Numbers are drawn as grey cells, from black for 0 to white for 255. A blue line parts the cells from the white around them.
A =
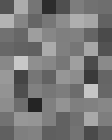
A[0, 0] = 83
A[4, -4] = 119
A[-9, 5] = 175
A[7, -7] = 109
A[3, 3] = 171
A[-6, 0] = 136
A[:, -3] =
[125, 175, 129, 118, 159, 141, 108, 127, 112, 115]
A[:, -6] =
[117, 101, 158, 96, 143, 118, 129, 36, 149, 130]
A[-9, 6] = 166
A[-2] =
[114, 151, 149, 128, 97, 112, 169, 126]
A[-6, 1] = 200
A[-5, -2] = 58
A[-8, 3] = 135
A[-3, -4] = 147
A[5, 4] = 150
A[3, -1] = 82
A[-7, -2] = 167
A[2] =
[113, 103, 158, 135, 127, 129, 101, 74]
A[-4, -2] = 198

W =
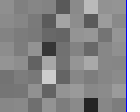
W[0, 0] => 143
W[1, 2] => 122
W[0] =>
[143, 128, 134, 131, 89, 138, 186, 146, 148]
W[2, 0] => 131
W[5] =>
[115, 125, 120, 205, 100, 135, 125, 134, 139]
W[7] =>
[135, 137, 111, 147, 125, 138, 36, 135, 125]
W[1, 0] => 139
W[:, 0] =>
[143, 139, 131, 141, 148, 115, 117, 135]
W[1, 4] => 164
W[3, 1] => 125
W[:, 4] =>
[89, 164, 101, 113, 114, 100, 148, 125]
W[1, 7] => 156
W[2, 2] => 121
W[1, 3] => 91
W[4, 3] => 167
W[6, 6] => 136
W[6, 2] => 145

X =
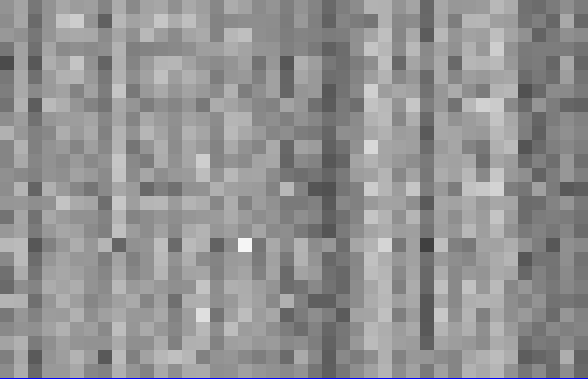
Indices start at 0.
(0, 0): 147
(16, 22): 106
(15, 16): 171
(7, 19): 130
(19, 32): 137
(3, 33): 177
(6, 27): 157
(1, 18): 142
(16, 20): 142
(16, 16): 159
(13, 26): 204
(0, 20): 127
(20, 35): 186
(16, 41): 107
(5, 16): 150
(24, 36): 165
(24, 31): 164
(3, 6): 138
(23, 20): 125
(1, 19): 141
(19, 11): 180
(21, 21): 129
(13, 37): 118
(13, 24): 117
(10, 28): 162
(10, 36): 187
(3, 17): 163
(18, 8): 163
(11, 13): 166
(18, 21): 178
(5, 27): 179
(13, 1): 180
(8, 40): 140
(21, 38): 147
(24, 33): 152
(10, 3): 147
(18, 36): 181
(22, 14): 223
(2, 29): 169

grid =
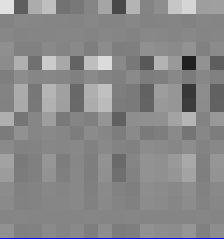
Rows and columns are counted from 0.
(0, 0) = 225
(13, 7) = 138
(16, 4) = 132
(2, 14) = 133
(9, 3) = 137
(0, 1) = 94
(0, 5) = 120
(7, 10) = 100
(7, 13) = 60
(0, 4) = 114
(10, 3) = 135
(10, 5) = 136
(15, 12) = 133
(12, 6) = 126
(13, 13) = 142
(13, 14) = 130
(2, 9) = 131
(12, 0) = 156
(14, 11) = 138
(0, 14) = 158
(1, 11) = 132
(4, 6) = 190
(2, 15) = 134
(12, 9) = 130
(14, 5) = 136
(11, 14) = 128
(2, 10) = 136
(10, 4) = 134
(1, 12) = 133
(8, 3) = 158
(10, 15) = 136
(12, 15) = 147
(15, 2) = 133
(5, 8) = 128
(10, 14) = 131
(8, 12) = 163
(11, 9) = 133
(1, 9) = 135

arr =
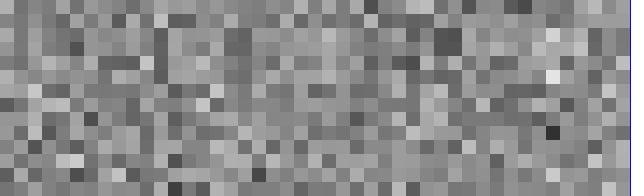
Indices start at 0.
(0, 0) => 176
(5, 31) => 100
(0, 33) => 84
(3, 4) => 118
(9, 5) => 166
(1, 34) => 151
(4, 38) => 161
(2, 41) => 175
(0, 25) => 169
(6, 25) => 108
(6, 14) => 108
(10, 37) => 116
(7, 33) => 111
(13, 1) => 127
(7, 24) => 147
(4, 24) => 134
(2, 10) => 135
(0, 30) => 188
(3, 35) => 176
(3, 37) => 136
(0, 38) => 133
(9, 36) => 148
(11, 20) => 153
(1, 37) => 139
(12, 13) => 170
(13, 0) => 116
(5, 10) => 135
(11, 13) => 121
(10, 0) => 130
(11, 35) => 97
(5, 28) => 170
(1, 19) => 110
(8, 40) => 153
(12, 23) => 162
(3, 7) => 146
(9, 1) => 109
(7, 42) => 162
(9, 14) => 110
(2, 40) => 155

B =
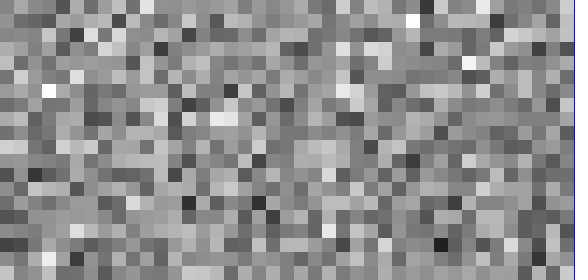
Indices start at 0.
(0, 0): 133
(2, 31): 124
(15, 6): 155
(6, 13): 189
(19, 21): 167
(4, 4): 158
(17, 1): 75
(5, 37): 189
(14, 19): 167
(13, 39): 171
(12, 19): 181
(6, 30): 192
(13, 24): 129
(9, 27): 106
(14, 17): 121
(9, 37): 156
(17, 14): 144
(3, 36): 154
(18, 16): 145
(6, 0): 154
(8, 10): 136
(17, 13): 178
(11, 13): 81
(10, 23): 198
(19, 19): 173
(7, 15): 146
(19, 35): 159
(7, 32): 140
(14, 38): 79
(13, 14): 112
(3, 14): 154
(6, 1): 169
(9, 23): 129
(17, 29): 140
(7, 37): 106
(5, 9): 154

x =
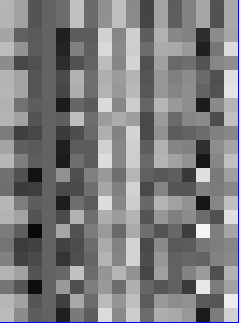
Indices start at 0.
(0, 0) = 181
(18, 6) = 102
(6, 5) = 174
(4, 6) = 98
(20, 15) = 123
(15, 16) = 223
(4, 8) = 133
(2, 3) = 99
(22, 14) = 26
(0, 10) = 68
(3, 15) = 118
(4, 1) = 71
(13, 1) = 59
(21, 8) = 149
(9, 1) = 63
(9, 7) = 176
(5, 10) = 85
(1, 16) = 169
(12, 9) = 181
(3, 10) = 108
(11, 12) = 162
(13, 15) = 123
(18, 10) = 77
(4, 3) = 99
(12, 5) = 78
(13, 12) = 86
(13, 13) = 85
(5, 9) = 180
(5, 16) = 223
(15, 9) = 180
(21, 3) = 99
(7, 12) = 153
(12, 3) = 99
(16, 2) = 9
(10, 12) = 133
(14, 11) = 180
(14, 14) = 23
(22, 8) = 137
